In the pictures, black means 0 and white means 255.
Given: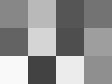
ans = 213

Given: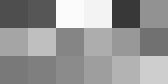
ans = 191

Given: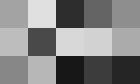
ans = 73

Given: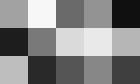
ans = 121

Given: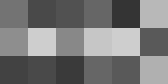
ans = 206

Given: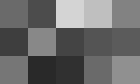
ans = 136

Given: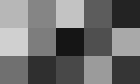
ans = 125

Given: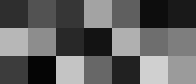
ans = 141
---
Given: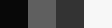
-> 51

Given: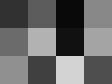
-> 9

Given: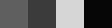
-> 214

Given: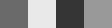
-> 53

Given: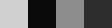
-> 141

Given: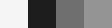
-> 111

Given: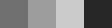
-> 203

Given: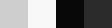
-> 8
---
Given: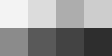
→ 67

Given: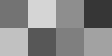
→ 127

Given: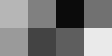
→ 94

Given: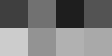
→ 177

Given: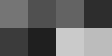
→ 202

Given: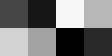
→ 0
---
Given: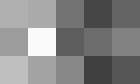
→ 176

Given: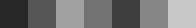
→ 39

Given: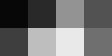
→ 7

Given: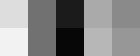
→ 221

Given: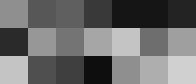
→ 143

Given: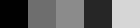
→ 1

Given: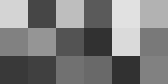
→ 212
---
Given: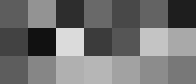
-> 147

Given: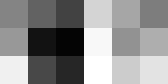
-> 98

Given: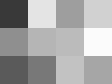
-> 228

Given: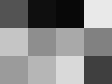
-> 15

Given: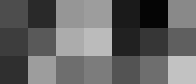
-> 41

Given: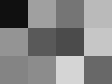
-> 160

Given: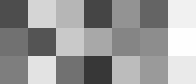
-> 213
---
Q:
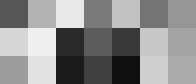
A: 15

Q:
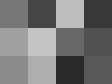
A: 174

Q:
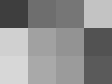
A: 169

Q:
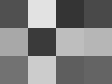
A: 204

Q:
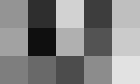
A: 76

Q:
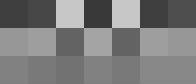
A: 121

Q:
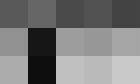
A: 192

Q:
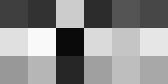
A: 160

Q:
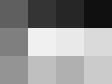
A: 191

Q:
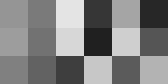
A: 199
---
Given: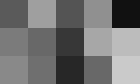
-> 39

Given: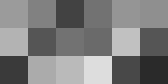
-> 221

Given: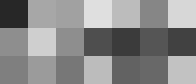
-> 98

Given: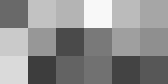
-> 113

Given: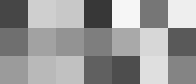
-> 77

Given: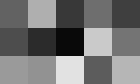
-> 226

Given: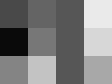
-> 195

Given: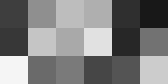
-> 70

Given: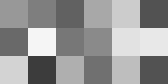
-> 112
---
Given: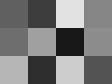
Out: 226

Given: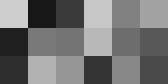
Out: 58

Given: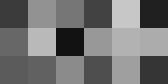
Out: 118

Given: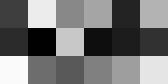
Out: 136

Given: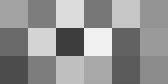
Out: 220

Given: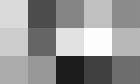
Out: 132

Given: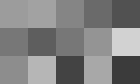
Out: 133

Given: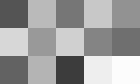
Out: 118
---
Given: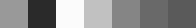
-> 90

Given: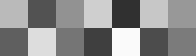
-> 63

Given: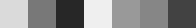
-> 66

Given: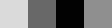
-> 104

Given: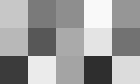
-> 59

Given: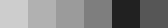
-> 86

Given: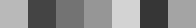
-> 68

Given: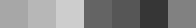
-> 86

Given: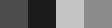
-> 77
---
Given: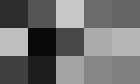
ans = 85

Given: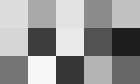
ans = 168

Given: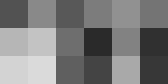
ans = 137

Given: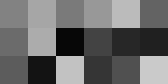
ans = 166

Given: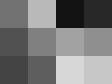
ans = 185

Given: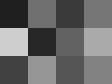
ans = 112

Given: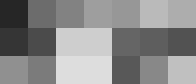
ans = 108

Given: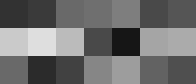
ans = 58
